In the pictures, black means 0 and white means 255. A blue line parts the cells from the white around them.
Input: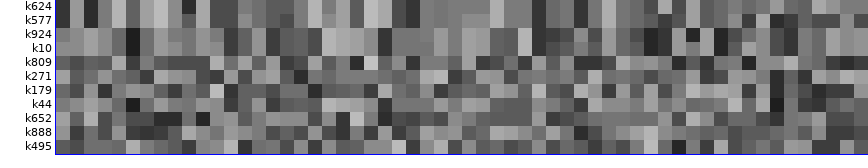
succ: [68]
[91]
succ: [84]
[160]
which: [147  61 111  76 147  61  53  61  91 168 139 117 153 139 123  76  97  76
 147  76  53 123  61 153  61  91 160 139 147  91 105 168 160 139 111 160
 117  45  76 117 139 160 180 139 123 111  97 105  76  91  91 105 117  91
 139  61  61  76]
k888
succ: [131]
[139]
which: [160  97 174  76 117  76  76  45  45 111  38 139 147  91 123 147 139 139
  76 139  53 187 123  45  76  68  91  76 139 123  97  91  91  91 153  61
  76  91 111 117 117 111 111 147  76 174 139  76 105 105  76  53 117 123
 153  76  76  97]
k652

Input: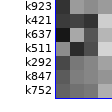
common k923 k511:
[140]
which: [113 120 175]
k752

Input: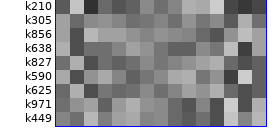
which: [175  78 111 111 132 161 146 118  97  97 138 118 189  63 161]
k638
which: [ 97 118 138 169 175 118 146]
k590
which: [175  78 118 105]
k625
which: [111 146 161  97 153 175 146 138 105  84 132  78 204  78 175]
k971
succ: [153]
[175]
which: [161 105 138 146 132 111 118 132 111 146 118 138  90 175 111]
k305
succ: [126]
[161]

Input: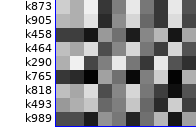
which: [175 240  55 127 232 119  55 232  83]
k873
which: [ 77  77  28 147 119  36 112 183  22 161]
k989

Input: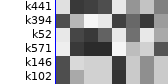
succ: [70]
[57]
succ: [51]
[202]
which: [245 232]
k394
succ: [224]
[57]

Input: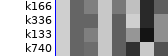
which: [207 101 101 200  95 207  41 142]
k336
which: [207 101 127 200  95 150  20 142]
k133

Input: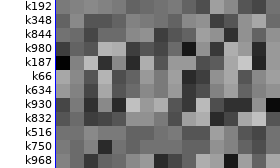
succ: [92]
[167]
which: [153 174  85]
k930
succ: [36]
[153]
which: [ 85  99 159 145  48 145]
k844

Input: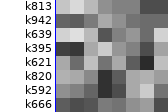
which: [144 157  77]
k666
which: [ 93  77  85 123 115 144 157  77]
k666
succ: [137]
[49]
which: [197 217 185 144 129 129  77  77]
k813
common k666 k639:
[85]
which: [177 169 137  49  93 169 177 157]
k820
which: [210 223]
k639

